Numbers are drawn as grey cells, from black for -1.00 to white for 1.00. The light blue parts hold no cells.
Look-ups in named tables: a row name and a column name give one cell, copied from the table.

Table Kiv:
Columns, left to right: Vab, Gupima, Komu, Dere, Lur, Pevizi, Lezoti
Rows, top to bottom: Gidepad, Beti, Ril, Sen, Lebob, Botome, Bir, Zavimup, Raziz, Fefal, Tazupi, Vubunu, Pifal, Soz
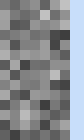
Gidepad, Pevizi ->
0.23
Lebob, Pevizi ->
-0.46
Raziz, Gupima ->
0.22
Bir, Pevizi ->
0.12
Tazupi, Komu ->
0.25
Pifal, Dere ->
-0.01
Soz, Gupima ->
-0.49
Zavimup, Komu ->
0.01
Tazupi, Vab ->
-0.32
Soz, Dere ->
-0.26
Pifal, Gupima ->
0.04
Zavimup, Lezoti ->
-0.13
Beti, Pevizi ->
-0.13
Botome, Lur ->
0.23
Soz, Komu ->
-0.15
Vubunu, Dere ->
0.18
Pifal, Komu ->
0.26
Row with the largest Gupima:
Bir

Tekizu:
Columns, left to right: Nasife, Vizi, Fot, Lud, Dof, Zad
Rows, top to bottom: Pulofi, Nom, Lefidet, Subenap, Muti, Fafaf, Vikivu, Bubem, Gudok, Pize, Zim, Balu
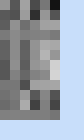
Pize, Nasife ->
-0.11
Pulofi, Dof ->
-0.07
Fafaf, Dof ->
0.41
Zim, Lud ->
-0.49
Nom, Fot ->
0.22
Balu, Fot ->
0.00
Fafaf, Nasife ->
-0.23

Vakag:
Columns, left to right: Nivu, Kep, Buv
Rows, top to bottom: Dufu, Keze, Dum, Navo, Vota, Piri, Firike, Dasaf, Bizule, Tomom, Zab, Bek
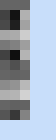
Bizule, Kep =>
0.15
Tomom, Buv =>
0.65
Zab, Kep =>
-0.24
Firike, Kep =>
-0.37
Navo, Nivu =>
0.31
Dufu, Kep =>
-0.21
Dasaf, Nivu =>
-0.21
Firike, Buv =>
-0.16
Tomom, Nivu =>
0.38
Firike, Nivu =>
-0.25

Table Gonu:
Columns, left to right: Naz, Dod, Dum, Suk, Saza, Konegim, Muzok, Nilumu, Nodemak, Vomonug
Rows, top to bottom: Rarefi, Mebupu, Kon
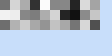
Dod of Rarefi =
0.67
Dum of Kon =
0.60
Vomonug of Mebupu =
0.55
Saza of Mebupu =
0.36
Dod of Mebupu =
0.86
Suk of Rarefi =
-0.61
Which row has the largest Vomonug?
Mebupu

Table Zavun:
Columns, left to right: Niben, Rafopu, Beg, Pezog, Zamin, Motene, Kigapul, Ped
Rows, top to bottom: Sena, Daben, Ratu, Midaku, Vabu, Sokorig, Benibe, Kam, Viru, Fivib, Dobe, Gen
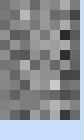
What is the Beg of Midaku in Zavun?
-0.21
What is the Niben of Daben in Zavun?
-0.04
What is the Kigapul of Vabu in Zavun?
0.33
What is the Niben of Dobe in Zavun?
0.01
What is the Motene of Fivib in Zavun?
-0.19
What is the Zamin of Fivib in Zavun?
-0.13
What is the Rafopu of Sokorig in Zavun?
-0.27
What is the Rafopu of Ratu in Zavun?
0.09
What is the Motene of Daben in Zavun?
-0.17
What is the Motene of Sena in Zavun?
0.05
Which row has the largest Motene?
Viru

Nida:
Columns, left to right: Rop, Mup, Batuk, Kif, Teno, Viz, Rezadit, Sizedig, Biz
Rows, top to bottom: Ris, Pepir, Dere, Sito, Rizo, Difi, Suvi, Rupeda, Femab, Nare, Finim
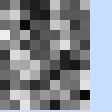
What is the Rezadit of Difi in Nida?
-0.73
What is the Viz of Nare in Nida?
0.03
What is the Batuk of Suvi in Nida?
0.30
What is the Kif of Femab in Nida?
-0.66
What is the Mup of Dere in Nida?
-0.01
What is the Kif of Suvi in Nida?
0.54
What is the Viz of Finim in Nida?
-0.80
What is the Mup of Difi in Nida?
0.72
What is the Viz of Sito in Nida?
-0.32
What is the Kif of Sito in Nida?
-0.60
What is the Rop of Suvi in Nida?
-0.27
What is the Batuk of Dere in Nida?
-0.92
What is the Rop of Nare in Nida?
-0.20
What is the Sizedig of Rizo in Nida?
-0.07
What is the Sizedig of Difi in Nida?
-0.32
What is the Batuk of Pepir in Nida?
-0.18
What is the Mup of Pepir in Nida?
0.62
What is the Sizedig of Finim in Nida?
-0.01
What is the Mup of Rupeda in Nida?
-0.08
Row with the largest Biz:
Femab

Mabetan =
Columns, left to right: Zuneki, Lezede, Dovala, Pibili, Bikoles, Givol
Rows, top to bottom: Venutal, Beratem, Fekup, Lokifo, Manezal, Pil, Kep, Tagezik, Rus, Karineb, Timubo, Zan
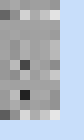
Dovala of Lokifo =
0.25
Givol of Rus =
0.28
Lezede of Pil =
0.17
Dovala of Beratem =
0.65
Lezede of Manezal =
0.15
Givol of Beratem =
0.78
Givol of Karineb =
0.15
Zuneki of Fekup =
0.28
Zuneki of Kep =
0.19
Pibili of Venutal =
0.25
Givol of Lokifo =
0.22
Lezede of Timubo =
0.34
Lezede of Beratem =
0.12
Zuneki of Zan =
-0.27
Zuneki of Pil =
0.28
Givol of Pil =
0.44

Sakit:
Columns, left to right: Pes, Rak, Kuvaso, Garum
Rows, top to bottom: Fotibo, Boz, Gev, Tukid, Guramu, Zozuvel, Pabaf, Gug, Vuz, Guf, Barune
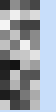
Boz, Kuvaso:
0.50
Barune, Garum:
0.47
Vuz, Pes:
-0.50
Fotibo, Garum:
-0.45
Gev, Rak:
-0.17
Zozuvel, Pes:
-0.23
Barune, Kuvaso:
-0.33
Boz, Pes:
0.52
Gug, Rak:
0.57
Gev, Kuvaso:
-0.48
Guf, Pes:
-0.78
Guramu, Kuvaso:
0.88
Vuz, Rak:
0.40
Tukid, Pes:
0.04
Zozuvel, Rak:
0.53
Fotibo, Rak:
0.11

